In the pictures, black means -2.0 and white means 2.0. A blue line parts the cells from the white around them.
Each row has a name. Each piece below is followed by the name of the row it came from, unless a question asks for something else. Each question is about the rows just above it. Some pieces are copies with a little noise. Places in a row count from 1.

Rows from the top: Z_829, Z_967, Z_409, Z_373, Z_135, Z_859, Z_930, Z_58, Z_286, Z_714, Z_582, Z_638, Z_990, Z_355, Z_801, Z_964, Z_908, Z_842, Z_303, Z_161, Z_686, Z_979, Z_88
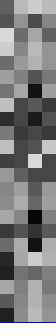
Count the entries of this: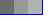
3
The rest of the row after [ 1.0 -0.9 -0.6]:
[-1.1]
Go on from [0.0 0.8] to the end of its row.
[-0.1]
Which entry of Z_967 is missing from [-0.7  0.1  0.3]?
[-0.8]
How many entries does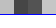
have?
4
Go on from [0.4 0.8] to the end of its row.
[0.3]

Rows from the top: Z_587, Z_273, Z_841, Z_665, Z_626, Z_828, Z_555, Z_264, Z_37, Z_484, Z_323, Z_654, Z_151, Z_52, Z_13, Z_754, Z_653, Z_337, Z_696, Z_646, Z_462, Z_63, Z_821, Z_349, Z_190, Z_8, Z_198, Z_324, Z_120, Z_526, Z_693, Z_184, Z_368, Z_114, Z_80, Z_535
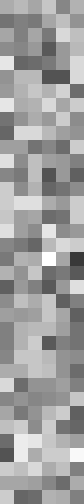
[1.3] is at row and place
Z_555, 5
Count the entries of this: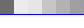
6
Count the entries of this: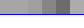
6

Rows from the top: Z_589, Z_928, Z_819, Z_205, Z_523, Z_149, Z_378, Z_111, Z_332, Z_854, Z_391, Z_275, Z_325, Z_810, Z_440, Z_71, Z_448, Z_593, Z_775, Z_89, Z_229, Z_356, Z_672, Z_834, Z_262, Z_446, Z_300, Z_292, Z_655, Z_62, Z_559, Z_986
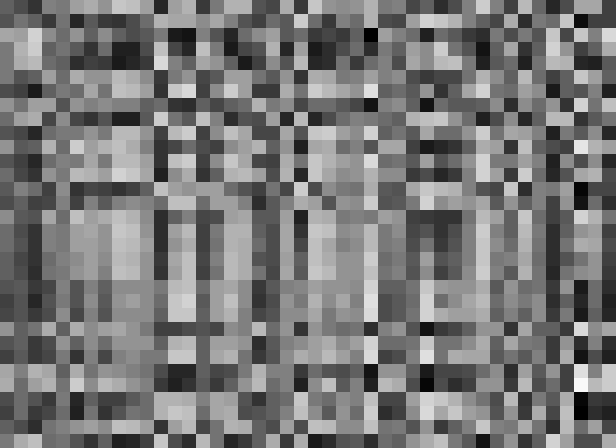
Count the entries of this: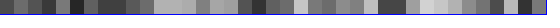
39
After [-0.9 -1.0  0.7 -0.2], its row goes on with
[ 1.1  0.8  0.5  0.3  1.4 -0.3 -0.2 -0.6  0.5 -0.7 -0.3  0.3  1.3 -0.1
 -0.1  0.5  0.0 -1.5  0.2 -0.8  0.2 -1.4]
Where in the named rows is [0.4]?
Z_229, 32
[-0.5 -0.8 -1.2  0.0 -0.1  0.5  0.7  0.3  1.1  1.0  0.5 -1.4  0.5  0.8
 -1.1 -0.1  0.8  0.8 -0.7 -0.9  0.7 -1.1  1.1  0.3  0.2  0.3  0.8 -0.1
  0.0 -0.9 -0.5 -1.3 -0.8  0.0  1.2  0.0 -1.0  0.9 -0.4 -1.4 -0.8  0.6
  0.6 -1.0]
Z_589
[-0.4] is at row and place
Z_589, 39
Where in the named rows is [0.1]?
Z_229, 22

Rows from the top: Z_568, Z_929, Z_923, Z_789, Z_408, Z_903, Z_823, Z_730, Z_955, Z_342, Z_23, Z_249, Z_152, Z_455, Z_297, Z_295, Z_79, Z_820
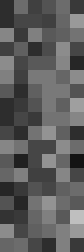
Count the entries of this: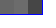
3
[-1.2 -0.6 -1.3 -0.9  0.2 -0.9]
Z_789
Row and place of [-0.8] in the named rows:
Z_789, 4
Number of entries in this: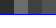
4
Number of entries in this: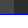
2
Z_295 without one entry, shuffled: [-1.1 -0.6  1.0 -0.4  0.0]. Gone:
[-1.2]
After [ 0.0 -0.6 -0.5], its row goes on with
[-0.2]

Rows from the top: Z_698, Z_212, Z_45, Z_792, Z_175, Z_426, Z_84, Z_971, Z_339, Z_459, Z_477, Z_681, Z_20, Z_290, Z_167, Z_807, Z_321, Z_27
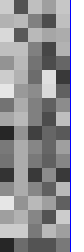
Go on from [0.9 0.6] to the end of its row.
[0.7]
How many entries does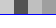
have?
4
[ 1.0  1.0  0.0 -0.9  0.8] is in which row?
Z_792
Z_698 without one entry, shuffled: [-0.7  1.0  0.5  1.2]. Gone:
[1.1]
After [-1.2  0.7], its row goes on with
[-1.1  0.2 -1.1]

